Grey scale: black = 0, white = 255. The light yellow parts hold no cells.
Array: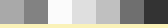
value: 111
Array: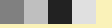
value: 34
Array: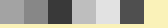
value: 226
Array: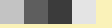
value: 59
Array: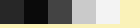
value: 202
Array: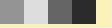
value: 101
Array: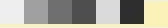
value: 218
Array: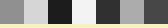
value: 172
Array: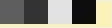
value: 226
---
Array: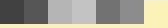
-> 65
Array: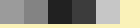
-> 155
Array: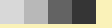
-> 216
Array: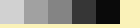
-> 209
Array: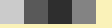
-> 203
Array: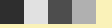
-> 46
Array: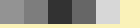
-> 147
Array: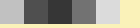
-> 193
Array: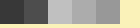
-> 56
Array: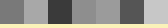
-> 121
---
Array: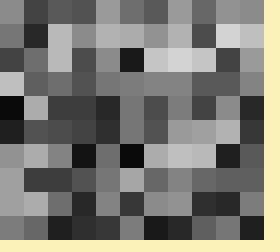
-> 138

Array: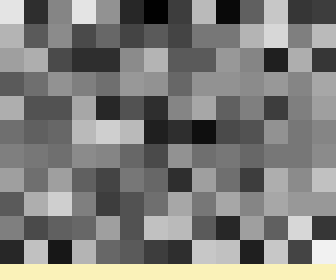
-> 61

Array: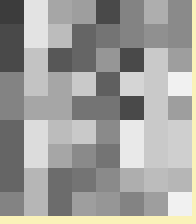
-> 138

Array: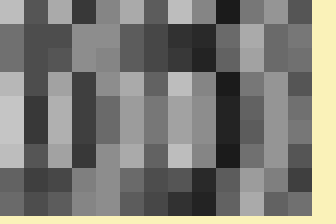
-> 85

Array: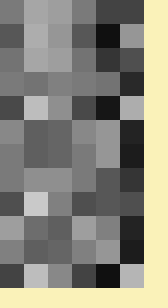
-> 67
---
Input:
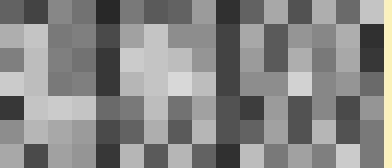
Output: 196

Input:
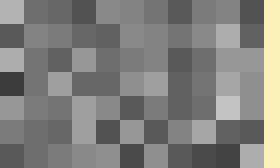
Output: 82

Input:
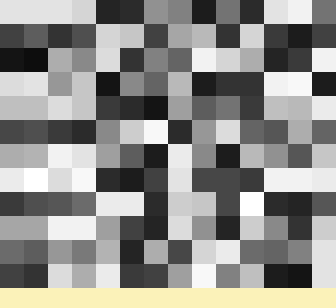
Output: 115

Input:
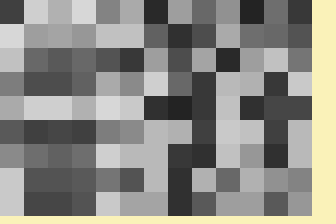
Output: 56

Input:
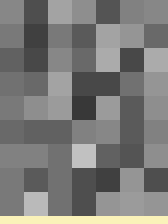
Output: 135

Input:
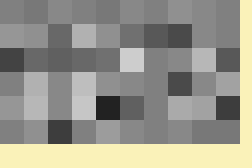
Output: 128

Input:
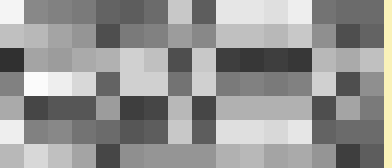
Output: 107

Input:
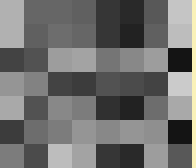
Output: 197

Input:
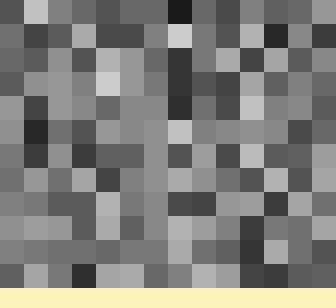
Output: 151
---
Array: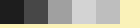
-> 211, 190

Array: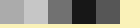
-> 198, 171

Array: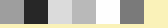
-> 254, 219

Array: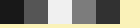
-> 240, 124

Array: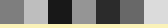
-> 219, 190

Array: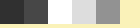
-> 255, 221

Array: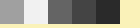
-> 241, 160

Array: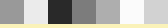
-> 251, 235

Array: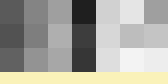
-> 243, 237
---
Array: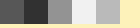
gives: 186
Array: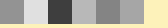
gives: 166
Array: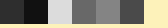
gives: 74
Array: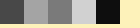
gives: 13
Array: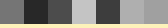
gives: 160
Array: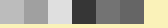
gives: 101
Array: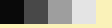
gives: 228
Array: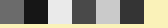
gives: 52
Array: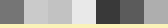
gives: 174
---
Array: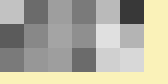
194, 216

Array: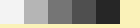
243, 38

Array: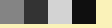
132, 15

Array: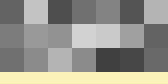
99, 105

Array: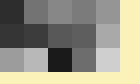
45, 207

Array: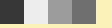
55, 111
